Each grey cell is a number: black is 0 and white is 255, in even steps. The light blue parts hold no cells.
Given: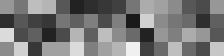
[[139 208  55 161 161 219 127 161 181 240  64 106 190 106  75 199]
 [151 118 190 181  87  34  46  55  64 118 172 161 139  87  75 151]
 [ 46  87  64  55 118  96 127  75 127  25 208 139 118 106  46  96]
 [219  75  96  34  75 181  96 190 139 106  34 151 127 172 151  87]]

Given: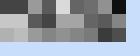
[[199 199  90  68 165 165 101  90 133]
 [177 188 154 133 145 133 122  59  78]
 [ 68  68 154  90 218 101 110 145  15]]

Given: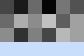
[[106 173 140 193  94 161]
 [140  49 128  70 184 161]
 [ 70  26 106   5 118  82]]

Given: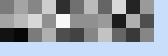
[[164 186 216 144 248 144 144 154  27 176  78]
 [123 164 134 205  47 112 186 101 216  36 154]
 [ 18   7 123 176  78  66 134 195 101  57 134]]

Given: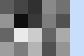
[[101 234 204 101 170]
 [158 125 180  81 148]
 [ 92  69  48 137 113]
 [148  15  57 125  81]]

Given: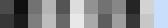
[[ 55  27 126 189 104 232 170  93 158  55 199]
 [ 75  15 114 180  84 221 146 114 135  37 211]]
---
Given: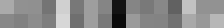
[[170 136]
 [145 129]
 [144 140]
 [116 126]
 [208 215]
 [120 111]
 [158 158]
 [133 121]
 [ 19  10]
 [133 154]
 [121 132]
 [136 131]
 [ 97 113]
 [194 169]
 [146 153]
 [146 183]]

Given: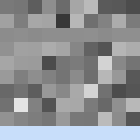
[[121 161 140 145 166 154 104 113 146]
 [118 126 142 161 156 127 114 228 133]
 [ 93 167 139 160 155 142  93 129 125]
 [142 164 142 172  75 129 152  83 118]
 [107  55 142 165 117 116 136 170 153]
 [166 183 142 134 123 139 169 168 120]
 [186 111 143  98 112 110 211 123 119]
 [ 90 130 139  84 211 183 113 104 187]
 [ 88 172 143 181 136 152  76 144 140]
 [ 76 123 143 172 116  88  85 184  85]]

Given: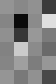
[[148 133 144 130 133 149]
 [136  10  54 203 159 121]
 [145 139 152 139 125 145]
 [ 59 223 123 106 151  73]]

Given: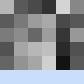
[[182  91 123  82 101]
 [ 89 121 140 166 147]
 [ 74 156 103 183 166]
 [ 50 169 157 191 208]
 [212  73  54  42  19]
 [135  87 152  81  89]]

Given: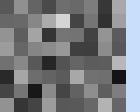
[[ 88 103 147 156 113  41  69 146]
 [144 105  94 102 136 166 117  53]
 [100 135 164 133  88 109  24  68]
 [ 74 171  52 140  38  99 138 156]
 [110 213 117 152  83  91  69  88]
 [105  68 115  63 101 168  98  89]
 [125 117  66  62  92 113 142 104]
 [ 55  49 148 140  93 111  94 179]
 [168 159  91  87 183  20 126 102]]

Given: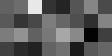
[[ 98  89 124  64]
 [109  53 146  42]
 [232  72  97  33]
 [ 51 125 120  99]
 [ 36 102 167 112]
 [ 85  79 137  26]
 [134  47   3  88]
 [ 74 132  63 102]]
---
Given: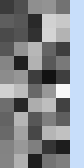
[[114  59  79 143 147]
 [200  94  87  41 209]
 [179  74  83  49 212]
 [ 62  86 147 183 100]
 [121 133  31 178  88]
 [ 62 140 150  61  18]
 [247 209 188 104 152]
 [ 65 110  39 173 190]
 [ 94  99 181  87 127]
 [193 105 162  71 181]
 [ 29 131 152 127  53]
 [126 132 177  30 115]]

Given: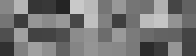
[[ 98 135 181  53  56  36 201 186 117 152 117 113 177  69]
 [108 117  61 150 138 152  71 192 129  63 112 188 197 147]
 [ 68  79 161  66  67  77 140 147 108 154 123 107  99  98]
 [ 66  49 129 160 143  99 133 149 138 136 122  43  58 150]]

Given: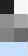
[[246  33]
 [166 144]
 [107 130]]

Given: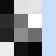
[[227  12 224]
 [255  44 116]
 [108  34 141]
 [  5 236  17]]

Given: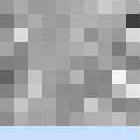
[[171 152 171 154 155 166 170 182 202 190]
 [ 62 121 157 173 157 154 175 176 170 167]
 [217 154 219 159 154 163 185 146 164 153]
 [170 166 136 163 160 166 172 181 159 123]
 [125 129 130 165 167 162 150 145 163 152]
 [167  99 144 195 161 154 181 135 134 243]
 [230 129 158 203 157 141 143 135 139 185]
 [140 155 196 168 169 146 140 203 166 132]
 [155 140 174 161 165 146 162 174 177 189]]

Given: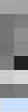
[[164 165]
 [125 116]
 [142 116]
 [136 114]
 [ 32 125]
 [212 205]
 [122 117]]

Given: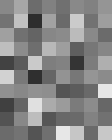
[[149 136 167 108 129 112 137 129]
 [158 115 193  45 162 106 203 114]
 [107 160 113 100 135 139 187 137]
 [134 190 140 110 184 158  95 119]
 [175  66  91 202 126 130  52 124]
 [139 210 121  47 101 147 119 149]
 [230 144 136 145 142  84  92 105]
 [103  64 101 224 171 155 123 140]
 [113  83 136 189  86 104 106 130]
 [200 107 115  84 112 231 198 106]]

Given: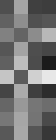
[[ 61  79 165  64]
 [ 86  97 142  80]
 [184 129 100 140]
 [ 71  86 163  78]
 [ 27  96 189  76]
 [231 197  91 208]
 [ 44  69 171  63]
 [109 102 152 118]
 [ 74 119 166 116]
 [ 55  88 168  85]]

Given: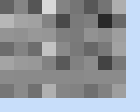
[[174  99 133  85 216 131 117  87 116]
 [103 183 164 161 131  73 122 127  41]
 [158 148 145 152 150 126 123 146 139]
 [162 108 131 109 195 138 121 103 121]
 [119 164 154 152 130  89 129 140  67]
 [139 139 138 138 138 138 137 139 139]
 [158 118 138 112 176 133 130 111 129]]
